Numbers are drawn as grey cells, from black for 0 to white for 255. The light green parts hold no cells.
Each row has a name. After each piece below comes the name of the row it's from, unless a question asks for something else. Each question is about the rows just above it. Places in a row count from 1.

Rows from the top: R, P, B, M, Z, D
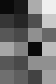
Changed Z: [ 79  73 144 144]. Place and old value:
1, [87]
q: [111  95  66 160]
D
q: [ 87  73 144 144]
Z

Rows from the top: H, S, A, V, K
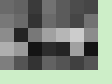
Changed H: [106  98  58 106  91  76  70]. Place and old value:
4, [114]
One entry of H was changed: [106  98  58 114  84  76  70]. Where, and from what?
5, [91]
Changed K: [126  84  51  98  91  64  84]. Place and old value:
5, [84]
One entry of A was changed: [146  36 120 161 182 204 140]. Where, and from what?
1, [140]

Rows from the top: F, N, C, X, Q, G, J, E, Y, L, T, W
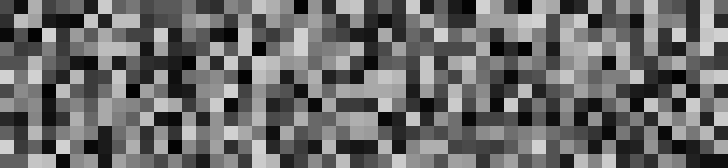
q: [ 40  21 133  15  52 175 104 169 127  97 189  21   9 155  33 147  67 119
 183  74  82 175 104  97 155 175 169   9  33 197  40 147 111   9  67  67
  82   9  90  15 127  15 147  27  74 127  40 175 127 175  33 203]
Y
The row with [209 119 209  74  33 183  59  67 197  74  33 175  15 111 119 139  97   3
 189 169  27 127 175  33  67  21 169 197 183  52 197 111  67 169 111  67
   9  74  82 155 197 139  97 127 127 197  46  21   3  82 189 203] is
G
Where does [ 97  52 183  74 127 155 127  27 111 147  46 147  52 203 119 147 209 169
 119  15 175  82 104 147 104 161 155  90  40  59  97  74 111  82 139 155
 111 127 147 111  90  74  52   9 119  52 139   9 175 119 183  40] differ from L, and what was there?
21, [169]
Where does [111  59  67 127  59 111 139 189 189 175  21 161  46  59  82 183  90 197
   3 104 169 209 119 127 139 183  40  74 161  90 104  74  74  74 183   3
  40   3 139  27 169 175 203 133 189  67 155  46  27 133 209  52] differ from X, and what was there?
35, [175]
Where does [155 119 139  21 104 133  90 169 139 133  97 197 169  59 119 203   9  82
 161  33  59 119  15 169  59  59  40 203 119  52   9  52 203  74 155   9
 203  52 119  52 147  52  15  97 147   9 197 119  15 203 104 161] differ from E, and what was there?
23, [9]
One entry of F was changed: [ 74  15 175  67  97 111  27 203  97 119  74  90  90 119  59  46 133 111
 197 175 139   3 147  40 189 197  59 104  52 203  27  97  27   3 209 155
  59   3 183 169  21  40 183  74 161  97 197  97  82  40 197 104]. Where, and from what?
5, [90]

